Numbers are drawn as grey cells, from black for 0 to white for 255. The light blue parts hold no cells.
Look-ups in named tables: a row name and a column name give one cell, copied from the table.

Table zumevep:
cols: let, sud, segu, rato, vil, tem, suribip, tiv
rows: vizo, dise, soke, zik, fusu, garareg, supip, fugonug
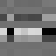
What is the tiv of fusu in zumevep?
3
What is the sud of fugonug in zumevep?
111
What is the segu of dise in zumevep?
116
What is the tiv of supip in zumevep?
114
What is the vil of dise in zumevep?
116
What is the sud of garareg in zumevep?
68
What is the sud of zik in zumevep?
114
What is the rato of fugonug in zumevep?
115
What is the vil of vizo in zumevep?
106
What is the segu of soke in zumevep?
72
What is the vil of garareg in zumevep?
155
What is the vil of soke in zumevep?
70
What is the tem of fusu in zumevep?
215
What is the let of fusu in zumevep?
214
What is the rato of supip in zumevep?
113
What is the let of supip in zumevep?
112
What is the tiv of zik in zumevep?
114
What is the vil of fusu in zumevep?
217
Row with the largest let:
fusu

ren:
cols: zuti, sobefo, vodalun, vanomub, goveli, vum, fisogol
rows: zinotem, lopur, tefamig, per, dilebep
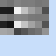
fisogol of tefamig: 120
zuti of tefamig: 127
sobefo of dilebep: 159
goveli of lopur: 159
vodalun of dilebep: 68
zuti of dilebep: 165

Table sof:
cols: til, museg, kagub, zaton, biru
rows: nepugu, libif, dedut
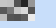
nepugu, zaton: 36
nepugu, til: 197
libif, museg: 120
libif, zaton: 217
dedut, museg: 86
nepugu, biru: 150
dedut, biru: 235
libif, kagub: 200
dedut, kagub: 82

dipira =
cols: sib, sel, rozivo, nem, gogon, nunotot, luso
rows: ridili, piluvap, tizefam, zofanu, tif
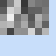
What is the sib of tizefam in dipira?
152
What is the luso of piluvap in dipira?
121
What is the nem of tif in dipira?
143
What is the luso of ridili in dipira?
111
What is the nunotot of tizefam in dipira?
175
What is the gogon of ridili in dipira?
134
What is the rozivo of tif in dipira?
145
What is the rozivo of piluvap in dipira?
188
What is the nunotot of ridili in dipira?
116
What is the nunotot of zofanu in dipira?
165

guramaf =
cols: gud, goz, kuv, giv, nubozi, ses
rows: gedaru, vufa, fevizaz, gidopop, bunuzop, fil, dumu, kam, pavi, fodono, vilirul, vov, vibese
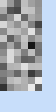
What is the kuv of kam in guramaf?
185
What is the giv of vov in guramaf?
178
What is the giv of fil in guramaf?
195
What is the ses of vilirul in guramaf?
100
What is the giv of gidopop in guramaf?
190
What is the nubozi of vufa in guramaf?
193
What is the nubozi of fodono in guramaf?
188
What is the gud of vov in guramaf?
108
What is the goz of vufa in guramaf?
83
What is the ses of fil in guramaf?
168
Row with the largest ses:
vov

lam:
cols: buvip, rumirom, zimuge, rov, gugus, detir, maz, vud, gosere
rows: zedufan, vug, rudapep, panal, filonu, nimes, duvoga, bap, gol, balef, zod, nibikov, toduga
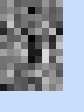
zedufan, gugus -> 105
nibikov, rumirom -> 129
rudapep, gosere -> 110
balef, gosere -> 101
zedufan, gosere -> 161
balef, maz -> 149
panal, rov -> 116
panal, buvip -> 71
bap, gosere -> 134
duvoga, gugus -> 30
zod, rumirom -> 182
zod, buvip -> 132
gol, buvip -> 115
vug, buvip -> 121
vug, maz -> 123
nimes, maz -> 102
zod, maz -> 115
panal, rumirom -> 196
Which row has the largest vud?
filonu

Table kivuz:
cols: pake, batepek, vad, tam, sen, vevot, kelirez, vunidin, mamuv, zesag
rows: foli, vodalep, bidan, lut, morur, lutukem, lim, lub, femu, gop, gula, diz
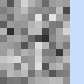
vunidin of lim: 107
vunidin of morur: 126
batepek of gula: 185
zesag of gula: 128
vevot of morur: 187
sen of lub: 163
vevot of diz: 173
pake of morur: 179
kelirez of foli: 107
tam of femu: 145
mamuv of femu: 157
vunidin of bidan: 227

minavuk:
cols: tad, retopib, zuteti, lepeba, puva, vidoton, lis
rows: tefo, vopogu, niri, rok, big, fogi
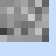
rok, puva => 122
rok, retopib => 151
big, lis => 104
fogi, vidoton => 150
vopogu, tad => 153
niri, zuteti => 143
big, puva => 150
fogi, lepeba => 151
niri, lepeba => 146
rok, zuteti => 129

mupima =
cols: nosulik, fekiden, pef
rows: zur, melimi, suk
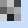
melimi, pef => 173
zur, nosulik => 145
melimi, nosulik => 92
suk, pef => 154
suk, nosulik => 207
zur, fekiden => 197
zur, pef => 68
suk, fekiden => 34

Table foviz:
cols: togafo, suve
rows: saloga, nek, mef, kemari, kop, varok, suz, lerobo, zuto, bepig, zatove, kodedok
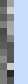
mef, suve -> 130
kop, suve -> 170
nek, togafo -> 114
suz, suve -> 84
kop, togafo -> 74
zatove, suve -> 41
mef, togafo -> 92
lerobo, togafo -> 115
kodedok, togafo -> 125
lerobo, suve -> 89
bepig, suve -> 203
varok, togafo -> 84
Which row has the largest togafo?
zuto

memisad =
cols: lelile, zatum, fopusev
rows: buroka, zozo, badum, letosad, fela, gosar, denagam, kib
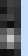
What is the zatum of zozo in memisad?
56
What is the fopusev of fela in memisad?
72
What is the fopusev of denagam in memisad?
80
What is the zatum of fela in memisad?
130
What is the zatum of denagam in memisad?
131
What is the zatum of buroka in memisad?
64
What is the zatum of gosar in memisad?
199
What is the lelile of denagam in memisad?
83
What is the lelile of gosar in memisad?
118
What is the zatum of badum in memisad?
69
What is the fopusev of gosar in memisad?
114

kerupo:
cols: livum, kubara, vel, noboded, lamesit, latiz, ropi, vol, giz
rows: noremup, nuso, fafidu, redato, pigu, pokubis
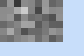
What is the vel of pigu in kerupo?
126
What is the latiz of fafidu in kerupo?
115
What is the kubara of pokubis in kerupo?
110
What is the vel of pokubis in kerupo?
131
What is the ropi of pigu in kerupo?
121
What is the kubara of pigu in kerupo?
168
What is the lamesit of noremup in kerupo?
134
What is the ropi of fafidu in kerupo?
99
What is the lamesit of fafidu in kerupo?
108
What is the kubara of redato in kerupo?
120
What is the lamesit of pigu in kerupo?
106
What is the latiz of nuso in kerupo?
71
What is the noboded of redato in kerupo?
163
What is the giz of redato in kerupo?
95
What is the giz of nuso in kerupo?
141
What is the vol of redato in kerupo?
96
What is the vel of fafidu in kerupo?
89
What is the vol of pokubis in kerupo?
93
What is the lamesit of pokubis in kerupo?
150
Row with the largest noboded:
nuso

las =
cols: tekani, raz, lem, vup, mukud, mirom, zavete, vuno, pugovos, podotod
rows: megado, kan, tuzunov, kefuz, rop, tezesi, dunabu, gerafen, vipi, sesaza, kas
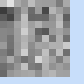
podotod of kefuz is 119
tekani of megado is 191
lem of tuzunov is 129
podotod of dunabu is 202
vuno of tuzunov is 144
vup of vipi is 113
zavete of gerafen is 192
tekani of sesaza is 111
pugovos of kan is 158
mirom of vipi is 213
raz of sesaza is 125
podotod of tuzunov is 95
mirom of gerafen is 144
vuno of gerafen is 132
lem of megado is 170
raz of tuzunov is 69
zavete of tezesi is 190
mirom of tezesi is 120
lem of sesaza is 150
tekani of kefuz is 120

